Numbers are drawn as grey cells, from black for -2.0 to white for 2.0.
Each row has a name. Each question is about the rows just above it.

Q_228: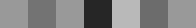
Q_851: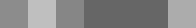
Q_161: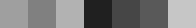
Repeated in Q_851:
-0.4
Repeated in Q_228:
0.4
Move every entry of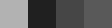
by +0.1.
0.9 -1.4 -0.8 -0.5
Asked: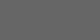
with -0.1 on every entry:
-0.5 -0.5 -0.5

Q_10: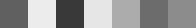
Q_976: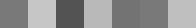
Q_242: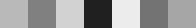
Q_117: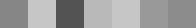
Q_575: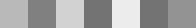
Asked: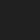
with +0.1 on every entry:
-1.4
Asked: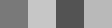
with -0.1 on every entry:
-0.2  1.0 -0.8  0.8
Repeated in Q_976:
-0.1
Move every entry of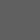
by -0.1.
-0.6
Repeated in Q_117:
1.1
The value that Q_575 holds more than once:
-0.2

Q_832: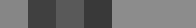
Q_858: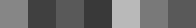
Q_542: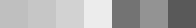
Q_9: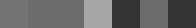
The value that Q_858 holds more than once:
-0.6
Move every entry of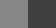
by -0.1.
0.0 -1.1
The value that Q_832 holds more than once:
0.2
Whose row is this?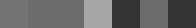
Q_9
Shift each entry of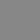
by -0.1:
0.0

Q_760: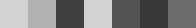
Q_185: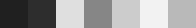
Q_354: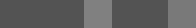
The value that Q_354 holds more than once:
-0.7
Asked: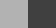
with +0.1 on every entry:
0.9 -0.9
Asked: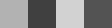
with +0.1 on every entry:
0.9 -0.9  1.4 -0.6
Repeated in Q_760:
1.3
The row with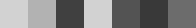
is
Q_760
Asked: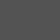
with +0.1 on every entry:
-0.6 -0.6
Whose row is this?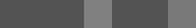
Q_354

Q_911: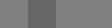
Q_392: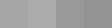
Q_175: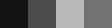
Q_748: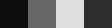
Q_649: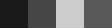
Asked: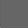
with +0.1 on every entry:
-0.3
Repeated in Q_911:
0.0

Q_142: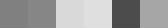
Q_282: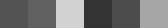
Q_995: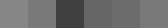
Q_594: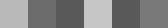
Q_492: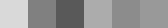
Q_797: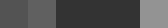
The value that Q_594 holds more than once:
-0.6
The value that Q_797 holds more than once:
-1.2

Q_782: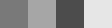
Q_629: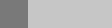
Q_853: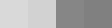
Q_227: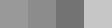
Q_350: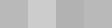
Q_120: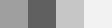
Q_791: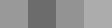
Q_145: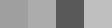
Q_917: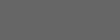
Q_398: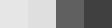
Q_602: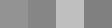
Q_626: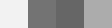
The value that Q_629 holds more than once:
1.1
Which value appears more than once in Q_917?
-0.4

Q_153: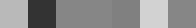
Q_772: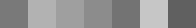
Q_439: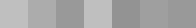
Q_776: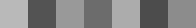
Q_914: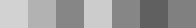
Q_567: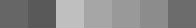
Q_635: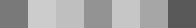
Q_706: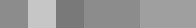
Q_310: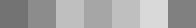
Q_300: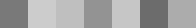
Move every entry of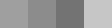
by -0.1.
0.4  0.1 -0.3  1.0
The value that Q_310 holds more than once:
1.0
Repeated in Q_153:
0.1
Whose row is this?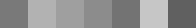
Q_772
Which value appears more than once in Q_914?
0.1
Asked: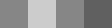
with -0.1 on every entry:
0.0  1.1  0.0 -0.6
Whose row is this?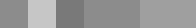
Q_706

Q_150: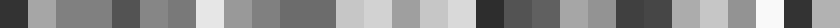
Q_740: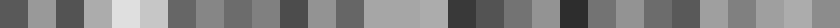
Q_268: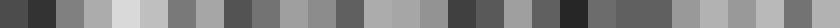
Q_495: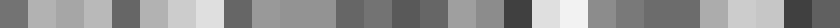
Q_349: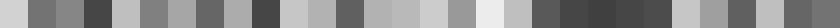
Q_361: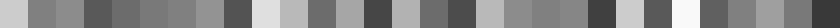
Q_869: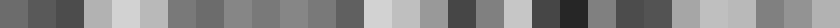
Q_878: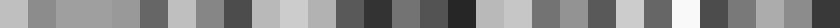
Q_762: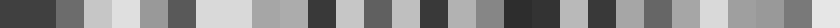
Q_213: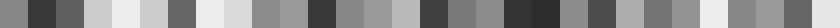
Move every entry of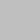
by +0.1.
1.1
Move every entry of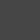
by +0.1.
-0.8

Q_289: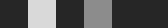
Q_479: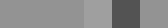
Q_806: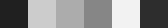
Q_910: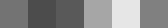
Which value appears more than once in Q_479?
0.3
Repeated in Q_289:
-1.4
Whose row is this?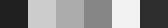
Q_806

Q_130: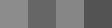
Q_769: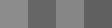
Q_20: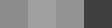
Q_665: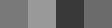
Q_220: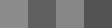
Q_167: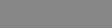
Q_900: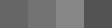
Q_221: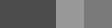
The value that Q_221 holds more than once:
-0.8
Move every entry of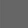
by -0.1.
-0.5
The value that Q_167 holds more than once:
0.1
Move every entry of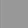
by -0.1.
0.3
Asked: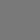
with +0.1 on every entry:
0.0
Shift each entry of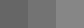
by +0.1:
-0.3 -0.1  0.2
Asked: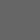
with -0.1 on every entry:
-0.5

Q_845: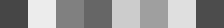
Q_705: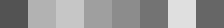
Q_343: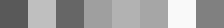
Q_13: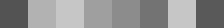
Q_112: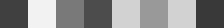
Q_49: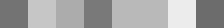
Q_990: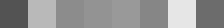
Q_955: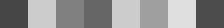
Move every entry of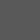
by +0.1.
-0.5
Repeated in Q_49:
0.9
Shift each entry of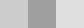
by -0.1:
1.1 0.4 1.4
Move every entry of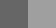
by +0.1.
-0.3  0.6

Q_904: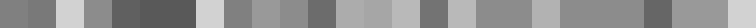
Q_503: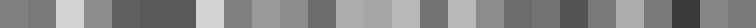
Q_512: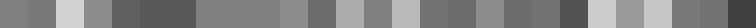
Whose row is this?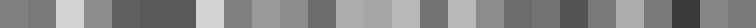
Q_503
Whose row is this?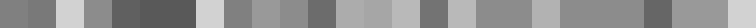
Q_904
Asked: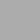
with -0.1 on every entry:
0.6
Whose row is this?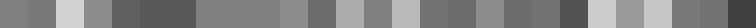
Q_512
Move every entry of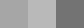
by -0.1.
0.5  0.8 -0.3

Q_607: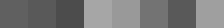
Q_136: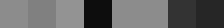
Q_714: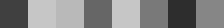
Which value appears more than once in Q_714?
1.1
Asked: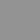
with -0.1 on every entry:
0.2
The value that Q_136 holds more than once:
0.2
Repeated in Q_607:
-0.6

